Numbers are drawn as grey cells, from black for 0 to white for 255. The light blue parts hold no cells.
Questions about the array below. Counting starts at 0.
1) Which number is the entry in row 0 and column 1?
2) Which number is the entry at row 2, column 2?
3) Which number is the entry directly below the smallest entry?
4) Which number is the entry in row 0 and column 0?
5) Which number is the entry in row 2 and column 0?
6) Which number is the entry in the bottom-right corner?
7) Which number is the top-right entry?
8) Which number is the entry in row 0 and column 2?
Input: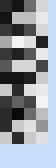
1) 20
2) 76
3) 201
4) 43
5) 55
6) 224
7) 213
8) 107

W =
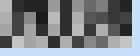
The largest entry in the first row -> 186
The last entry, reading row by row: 195
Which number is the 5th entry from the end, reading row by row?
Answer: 66
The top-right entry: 35
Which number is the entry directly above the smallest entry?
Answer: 35
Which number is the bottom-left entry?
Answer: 56
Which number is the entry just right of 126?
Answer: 56
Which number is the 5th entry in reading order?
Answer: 154
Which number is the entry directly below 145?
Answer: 175

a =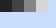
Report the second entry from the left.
65
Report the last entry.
213
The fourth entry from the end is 34

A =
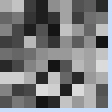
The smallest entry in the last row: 20
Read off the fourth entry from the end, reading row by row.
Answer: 195
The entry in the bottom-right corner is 92
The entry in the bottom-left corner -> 82
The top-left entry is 174
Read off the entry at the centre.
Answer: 153
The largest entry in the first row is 195
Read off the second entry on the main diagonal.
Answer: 120
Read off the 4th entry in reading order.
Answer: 30
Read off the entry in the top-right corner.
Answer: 40
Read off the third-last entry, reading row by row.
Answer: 153
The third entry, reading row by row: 61
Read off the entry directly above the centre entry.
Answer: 52
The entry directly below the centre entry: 20
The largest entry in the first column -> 207
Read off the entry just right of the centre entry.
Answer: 153
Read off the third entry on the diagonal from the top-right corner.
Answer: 153

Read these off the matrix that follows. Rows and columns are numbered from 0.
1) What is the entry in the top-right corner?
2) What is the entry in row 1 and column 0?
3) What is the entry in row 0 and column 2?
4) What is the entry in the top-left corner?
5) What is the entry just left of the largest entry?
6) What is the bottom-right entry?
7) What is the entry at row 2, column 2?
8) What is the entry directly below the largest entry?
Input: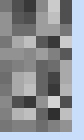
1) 79
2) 146
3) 56
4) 118
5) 146
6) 146
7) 109
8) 47

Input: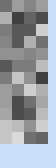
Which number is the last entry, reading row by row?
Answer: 101
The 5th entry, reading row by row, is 176
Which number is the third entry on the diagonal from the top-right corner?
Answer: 89
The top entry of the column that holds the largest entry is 157
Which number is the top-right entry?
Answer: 157
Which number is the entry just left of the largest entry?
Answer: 197

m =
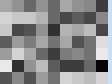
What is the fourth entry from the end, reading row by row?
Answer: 211
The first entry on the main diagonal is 167
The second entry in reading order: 146
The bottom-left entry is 83
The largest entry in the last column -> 233
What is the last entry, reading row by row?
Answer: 211
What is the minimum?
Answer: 6
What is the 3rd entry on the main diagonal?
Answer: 83
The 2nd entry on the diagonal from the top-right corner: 72
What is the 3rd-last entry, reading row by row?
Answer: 199
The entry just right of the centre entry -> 167
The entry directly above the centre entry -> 49
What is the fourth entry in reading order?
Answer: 146
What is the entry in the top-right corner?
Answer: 61
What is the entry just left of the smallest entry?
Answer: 104

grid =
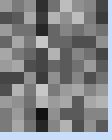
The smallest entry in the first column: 69
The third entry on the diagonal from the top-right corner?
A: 113
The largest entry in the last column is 179
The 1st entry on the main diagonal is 155
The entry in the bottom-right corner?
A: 90
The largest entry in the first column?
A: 167
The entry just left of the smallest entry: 102
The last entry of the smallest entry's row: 133
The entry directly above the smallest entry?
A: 179
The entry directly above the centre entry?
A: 179
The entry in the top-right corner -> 69
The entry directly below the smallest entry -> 38
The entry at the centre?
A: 102
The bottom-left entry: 122
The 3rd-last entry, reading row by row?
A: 79
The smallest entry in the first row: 47
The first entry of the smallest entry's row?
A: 122
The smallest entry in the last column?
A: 59
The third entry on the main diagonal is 113
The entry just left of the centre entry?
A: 69

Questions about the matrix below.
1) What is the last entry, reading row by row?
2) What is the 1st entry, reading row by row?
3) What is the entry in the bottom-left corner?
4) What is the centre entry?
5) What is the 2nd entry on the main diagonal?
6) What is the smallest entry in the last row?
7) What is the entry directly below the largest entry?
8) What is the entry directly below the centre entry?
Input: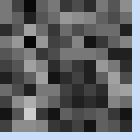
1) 44
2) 120
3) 65
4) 85
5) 96
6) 20
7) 141
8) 44

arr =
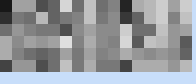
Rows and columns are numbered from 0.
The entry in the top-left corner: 24
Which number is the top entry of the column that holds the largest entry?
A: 214
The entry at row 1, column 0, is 47
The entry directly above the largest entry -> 78
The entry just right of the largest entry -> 130
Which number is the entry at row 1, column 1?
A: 120
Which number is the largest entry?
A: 223
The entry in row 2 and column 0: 111
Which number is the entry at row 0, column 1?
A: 161
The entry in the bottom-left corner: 67
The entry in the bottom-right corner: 184
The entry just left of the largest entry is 161
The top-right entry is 205
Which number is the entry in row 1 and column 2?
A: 111
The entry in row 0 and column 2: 161
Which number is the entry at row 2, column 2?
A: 130

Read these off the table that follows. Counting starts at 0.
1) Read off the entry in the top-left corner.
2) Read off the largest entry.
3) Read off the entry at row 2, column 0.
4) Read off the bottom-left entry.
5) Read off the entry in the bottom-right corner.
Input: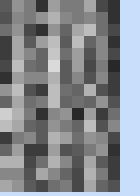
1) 91
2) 218
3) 111
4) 167
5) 82
